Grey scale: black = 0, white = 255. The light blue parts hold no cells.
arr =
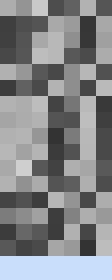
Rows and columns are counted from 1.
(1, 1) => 173
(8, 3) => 178
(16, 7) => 189
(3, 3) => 168
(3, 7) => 160
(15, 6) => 70
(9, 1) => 177
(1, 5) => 97
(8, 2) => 172
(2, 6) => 54
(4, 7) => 172
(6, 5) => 142
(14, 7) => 153
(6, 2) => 97
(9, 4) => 51
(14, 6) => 174
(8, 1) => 165
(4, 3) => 189
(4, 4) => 184
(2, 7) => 168
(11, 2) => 207
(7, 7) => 57
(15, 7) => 181
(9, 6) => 184
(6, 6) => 70
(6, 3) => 74
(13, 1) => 68
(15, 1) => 60
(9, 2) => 180
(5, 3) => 88
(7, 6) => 185
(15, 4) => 60

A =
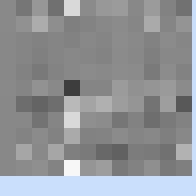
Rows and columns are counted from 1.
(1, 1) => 137
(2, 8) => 139
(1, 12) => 113
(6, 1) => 137
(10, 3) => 137
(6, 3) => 146
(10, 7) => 104
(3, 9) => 137
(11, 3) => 143
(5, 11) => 140
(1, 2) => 118
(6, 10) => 149
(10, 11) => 113
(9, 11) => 127
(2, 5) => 126
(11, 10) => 143
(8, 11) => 122
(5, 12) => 129
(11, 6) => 149
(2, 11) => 132
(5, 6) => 138
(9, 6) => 130
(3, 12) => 134
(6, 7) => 133
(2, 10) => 170
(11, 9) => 129
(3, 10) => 130
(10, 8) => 97
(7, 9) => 149
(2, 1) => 137
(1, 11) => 130
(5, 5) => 136
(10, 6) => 122
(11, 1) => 136
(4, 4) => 133
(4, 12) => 135

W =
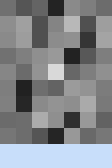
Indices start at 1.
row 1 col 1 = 112
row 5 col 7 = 144
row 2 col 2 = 160
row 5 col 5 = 103
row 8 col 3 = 172
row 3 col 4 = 140
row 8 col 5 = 47
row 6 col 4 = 99
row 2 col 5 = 184
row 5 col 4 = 217
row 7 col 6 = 170
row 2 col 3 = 80
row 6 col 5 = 155
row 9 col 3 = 85
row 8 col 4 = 143
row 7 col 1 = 128
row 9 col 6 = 105

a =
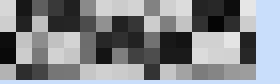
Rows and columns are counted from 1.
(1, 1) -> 215
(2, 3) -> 191
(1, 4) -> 57
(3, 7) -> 39
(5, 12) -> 163
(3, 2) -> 195
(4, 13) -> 219
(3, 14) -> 209
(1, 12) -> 220
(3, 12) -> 19
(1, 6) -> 138
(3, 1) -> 13
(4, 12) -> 26
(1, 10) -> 130
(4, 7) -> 20
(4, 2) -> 204
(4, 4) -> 210
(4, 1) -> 9
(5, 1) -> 179
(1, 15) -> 13
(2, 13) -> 49
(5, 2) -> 45
